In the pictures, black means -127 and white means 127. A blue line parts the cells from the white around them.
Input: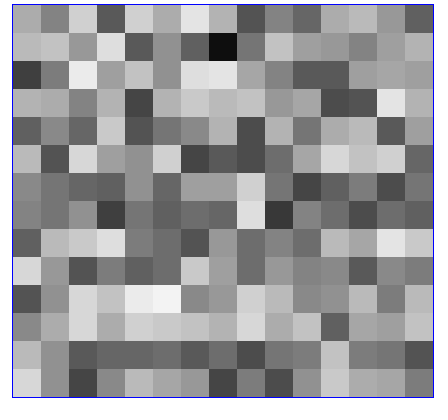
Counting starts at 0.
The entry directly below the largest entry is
73
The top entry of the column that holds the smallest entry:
51
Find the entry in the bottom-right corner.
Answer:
-3
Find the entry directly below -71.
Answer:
3
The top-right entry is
-31
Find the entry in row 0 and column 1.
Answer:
3
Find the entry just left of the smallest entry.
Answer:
-31
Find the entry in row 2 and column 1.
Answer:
-3
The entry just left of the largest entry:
107
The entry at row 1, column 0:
58
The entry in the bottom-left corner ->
87
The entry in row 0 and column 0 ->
44
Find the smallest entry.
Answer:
-113
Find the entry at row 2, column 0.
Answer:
-64
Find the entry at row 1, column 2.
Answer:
24
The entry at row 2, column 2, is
107
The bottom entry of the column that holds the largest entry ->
38
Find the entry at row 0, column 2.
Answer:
80
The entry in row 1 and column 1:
66

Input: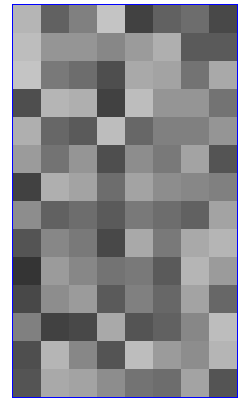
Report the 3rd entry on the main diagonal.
-18
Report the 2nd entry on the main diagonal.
21
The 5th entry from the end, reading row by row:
13
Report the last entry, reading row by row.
-43
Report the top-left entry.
53
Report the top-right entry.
-55
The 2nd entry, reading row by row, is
-30
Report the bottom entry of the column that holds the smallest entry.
-43
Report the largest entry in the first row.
68
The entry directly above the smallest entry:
-43
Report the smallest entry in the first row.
-62
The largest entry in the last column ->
61
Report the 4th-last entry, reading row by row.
-12
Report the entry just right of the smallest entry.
27
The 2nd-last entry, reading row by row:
35

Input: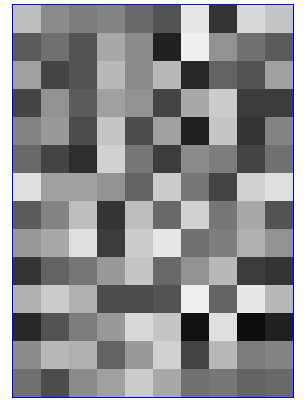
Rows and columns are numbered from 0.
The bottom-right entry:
-22
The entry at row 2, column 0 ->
32
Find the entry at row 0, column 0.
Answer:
62
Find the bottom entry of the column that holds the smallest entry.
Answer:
-28
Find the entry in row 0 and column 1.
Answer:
11
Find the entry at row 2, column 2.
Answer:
-44
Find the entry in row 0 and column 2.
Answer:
-2
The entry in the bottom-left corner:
-15
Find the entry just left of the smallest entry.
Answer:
95
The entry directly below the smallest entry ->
-2
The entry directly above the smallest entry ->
103
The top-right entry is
69
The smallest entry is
-115
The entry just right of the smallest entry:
-94
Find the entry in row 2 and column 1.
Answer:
-59

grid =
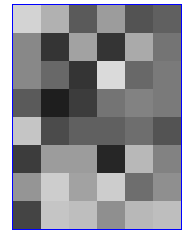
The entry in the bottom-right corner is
62
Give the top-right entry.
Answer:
-31
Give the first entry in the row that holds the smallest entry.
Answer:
-37
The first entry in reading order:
83
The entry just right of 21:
77
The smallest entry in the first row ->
-44
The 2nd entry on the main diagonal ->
-75
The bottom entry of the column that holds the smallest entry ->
69
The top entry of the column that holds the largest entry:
28
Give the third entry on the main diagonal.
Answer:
-75
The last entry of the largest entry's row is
-5
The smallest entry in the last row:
-59
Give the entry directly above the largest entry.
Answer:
-75
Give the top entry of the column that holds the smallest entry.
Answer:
49
